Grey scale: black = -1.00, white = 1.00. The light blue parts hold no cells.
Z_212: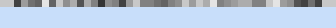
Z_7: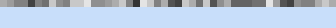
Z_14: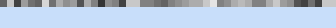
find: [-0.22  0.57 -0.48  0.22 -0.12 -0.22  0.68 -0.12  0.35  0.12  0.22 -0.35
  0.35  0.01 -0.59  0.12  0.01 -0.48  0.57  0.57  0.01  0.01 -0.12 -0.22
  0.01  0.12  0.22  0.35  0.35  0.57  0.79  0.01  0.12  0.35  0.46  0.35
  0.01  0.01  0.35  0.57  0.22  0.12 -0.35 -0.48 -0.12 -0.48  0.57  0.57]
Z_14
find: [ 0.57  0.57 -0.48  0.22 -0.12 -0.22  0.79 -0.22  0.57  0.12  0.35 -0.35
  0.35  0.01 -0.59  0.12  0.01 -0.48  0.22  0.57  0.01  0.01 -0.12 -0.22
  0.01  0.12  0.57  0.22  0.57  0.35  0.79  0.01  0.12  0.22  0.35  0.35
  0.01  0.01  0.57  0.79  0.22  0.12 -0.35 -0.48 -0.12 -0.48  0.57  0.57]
Z_212
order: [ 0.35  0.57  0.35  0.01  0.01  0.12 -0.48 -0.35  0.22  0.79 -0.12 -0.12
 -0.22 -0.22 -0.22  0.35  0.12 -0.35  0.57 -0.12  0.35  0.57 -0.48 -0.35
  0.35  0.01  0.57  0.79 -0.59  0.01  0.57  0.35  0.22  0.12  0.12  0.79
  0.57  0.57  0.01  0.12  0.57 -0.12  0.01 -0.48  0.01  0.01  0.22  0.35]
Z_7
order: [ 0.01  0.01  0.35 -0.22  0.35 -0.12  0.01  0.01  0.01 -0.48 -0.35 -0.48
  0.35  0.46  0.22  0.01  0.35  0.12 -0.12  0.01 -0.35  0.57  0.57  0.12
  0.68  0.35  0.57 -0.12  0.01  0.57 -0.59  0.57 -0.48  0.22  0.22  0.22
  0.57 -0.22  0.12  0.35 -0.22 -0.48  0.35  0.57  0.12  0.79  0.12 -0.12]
Z_14
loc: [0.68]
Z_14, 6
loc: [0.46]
Z_14, 34

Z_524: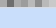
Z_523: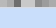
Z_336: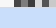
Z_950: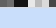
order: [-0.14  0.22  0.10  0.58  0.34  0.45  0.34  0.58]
Z_523
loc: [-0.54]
Z_336, 4

